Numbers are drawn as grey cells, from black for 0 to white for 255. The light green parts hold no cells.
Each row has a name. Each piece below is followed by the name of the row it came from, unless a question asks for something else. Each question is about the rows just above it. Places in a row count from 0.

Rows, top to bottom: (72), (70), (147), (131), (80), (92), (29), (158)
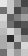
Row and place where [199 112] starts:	(131), 0
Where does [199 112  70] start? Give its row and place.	(131), 0
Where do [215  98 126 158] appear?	(147)
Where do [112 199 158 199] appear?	(158)

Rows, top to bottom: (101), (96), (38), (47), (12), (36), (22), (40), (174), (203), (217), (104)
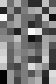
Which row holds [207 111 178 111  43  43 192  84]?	(101)
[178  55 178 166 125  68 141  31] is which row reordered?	(96)
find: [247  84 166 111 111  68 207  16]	(38)

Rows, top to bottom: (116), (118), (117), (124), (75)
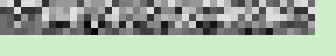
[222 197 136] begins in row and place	(118), 10
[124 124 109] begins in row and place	(75), 24
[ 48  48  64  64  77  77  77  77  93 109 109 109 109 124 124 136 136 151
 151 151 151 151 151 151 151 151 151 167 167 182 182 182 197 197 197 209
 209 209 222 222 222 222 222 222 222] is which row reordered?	(117)
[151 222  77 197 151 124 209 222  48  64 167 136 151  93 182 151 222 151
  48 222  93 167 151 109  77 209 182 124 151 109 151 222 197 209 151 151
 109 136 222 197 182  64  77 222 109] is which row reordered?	(116)
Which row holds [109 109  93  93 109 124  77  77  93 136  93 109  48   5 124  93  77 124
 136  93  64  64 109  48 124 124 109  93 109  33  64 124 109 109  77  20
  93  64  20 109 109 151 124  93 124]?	(75)
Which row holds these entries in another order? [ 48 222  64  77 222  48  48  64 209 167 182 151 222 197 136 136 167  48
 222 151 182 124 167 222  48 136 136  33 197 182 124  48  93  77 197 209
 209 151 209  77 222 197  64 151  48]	(118)
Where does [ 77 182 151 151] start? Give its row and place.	(116), 11

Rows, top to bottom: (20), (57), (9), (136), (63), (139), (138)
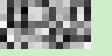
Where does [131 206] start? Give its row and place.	(63), 4
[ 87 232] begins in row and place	(136), 8
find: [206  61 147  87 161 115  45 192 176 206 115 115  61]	(20)
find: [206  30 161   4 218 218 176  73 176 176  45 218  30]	(57)

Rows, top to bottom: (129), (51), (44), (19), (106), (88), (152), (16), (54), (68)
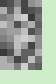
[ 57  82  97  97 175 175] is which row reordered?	(16)
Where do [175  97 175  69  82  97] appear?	(51)
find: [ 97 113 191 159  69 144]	(152)
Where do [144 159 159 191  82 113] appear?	(106)

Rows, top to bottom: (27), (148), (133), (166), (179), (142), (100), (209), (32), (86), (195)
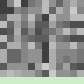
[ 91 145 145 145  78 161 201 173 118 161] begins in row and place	(86), 0
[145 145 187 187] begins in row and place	(133), 8
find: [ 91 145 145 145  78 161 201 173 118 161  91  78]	(86)
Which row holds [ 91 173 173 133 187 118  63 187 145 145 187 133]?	(100)
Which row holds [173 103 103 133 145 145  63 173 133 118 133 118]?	(32)
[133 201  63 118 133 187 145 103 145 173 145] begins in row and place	(27), 1
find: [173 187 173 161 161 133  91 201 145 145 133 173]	(195)

